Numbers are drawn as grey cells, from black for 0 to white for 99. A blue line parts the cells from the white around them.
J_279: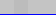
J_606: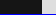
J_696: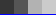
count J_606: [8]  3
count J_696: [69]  1
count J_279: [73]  1
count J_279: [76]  3
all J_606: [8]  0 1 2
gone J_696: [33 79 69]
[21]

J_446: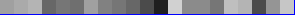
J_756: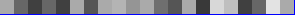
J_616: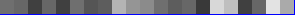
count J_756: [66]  6
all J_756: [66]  0 5 7 10 13 20
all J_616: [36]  7 12
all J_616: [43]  0 5 11

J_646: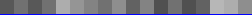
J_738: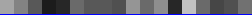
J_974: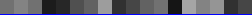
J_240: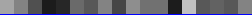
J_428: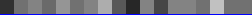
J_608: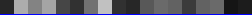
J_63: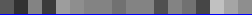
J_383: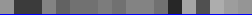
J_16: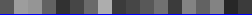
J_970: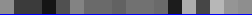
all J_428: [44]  1 5 14 16 17
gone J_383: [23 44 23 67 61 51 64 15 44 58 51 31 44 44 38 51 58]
[48]

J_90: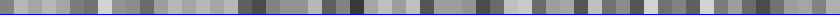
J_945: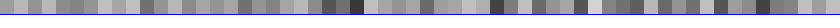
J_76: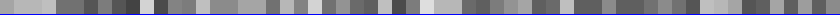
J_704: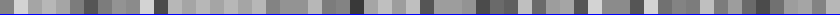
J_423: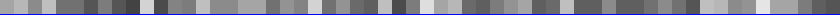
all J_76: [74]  3 14 27 40 50
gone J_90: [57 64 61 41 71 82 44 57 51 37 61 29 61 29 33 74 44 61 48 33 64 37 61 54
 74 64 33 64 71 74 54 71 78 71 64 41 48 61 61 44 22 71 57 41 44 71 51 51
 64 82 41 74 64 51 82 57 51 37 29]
[68]
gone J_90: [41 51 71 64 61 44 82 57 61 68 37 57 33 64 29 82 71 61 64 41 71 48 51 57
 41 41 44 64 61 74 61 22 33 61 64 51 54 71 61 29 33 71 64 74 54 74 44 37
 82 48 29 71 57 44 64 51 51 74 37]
[78]
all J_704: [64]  2 4 13 15 17 26 40 57
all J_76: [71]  1 2 20 31 32 51
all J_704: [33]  6 30 41 45

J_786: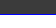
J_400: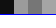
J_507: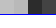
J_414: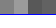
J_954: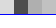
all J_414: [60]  1
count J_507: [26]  1
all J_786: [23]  0 1 2 3
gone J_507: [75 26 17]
[72]
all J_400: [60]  1

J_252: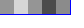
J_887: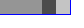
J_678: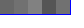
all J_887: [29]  3
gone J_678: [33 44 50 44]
[40]

